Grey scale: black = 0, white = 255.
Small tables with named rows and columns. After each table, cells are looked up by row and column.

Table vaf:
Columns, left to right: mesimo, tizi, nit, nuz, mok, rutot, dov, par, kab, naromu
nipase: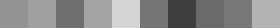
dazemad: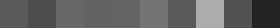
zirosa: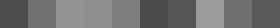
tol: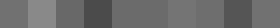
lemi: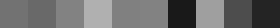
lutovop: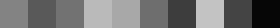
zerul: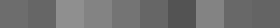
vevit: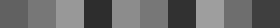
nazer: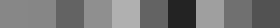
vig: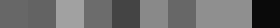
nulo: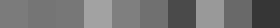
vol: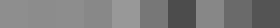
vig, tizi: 99
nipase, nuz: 164
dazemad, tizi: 77
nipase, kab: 120
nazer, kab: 112
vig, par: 143
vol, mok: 152
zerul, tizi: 102
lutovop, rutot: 110
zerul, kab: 104
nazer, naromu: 82
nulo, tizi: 117
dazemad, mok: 100
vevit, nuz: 45
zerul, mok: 116
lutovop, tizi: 89
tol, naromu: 113
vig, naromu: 10

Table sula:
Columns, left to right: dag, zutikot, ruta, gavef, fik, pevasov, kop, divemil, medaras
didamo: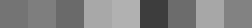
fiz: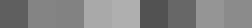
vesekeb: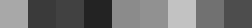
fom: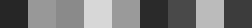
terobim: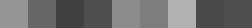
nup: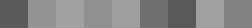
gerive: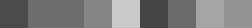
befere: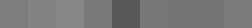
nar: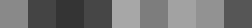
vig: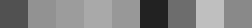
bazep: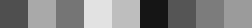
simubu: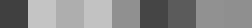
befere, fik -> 88
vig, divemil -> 191
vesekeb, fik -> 139
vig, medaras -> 137
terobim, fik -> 140
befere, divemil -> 116
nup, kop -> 89
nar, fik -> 167
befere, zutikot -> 131
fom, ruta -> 138
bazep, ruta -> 117
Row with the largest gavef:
bazep

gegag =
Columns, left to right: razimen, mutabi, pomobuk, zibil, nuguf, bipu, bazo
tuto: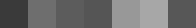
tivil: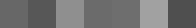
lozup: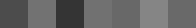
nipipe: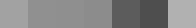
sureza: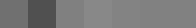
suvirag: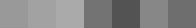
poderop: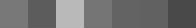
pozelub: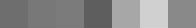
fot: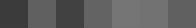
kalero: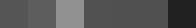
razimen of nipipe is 162
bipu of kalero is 80
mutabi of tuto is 110
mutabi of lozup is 114
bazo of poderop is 73
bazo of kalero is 33
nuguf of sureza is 131
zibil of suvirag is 115
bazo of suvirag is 110
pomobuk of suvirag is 170
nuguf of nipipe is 92
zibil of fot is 99
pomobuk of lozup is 52
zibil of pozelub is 94
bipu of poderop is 97

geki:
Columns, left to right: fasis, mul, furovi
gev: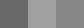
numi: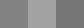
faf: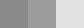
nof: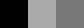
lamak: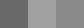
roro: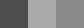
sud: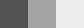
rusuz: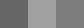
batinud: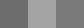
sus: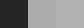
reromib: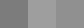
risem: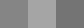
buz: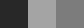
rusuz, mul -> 159
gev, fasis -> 105
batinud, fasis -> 109
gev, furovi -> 133
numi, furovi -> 118
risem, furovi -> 116
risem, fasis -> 133
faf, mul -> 156
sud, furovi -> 237
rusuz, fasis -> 102
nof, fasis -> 1
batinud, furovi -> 121
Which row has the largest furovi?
sud

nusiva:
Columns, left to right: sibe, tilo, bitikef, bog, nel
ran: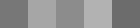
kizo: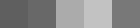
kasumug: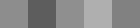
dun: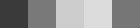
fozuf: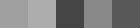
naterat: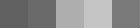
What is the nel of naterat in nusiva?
122
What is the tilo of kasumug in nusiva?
93
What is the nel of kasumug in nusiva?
129
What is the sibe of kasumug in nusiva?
141
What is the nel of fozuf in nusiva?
88
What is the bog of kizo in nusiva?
194
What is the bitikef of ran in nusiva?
140
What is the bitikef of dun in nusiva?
205

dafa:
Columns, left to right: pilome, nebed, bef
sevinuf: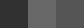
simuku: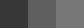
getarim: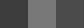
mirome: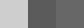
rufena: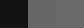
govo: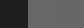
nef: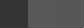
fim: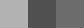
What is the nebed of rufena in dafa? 103
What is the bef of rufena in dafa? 106
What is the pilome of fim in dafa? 178
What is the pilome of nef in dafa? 53
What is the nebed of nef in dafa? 88
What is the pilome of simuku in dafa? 55
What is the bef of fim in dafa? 109
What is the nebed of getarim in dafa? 120
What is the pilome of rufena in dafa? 19
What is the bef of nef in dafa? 87
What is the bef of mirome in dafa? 103
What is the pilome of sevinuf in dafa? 49
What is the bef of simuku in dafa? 119
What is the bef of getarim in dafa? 75

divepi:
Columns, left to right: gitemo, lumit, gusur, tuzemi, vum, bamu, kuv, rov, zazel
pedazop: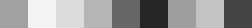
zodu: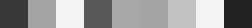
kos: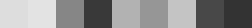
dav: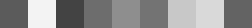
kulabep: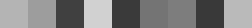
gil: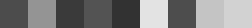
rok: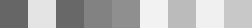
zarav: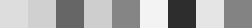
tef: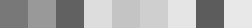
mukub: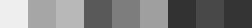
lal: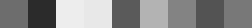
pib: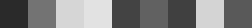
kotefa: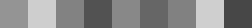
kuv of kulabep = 125
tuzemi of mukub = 89
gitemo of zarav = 221
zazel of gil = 210
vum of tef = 196
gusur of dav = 67
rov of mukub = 72
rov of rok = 240
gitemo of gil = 76
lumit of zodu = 163
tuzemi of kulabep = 209
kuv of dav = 200
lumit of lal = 43
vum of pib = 67
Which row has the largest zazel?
tef

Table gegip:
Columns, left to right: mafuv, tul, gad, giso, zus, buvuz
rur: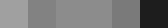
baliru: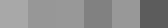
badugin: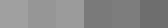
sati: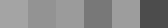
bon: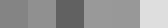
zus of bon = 152
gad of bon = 97
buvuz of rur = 29
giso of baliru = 129
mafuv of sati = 164
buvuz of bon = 222
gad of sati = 155
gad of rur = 140
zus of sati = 157
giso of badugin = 122
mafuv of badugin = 160
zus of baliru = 152
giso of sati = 120
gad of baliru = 152
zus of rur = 122
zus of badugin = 125
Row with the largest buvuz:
bon

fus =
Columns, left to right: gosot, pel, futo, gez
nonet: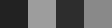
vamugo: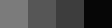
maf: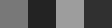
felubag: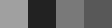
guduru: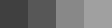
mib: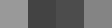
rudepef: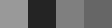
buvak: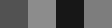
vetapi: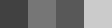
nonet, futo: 45
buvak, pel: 140
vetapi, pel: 118
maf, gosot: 120
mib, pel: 67
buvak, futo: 23
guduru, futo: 136
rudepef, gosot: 153
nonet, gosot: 34
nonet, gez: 137
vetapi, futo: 88
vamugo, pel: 86
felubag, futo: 121
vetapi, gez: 203
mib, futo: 76
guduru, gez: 160
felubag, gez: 88
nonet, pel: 157
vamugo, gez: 6

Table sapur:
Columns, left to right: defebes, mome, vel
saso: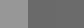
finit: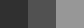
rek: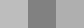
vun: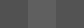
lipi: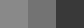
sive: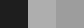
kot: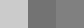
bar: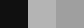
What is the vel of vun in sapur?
83
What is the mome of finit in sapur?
81
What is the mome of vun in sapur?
95
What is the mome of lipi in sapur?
115
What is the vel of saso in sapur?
107
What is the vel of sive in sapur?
157
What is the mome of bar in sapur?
180
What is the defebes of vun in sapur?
81

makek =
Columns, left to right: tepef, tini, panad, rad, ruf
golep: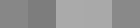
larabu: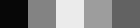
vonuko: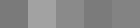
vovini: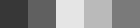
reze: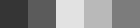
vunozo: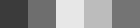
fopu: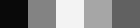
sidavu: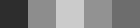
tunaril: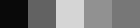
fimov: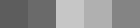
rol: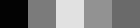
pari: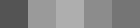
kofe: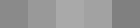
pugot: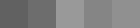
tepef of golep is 135
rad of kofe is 162
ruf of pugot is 144
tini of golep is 125
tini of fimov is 106
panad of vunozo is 231
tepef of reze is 53
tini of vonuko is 162
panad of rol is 225
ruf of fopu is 97
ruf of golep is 137
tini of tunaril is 98
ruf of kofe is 128
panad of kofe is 169
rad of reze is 185
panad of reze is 226
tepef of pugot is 97
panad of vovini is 229
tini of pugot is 109
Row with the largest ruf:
pugot

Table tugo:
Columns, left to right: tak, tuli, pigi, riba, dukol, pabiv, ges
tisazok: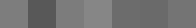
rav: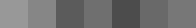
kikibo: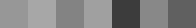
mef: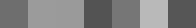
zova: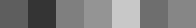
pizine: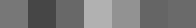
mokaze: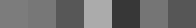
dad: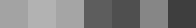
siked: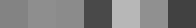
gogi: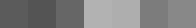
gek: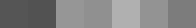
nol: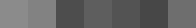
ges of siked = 65
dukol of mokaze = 55
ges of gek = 124
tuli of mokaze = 119
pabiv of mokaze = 117
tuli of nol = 130
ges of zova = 134
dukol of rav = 76
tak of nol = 139
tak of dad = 163
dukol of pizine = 146
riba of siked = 73

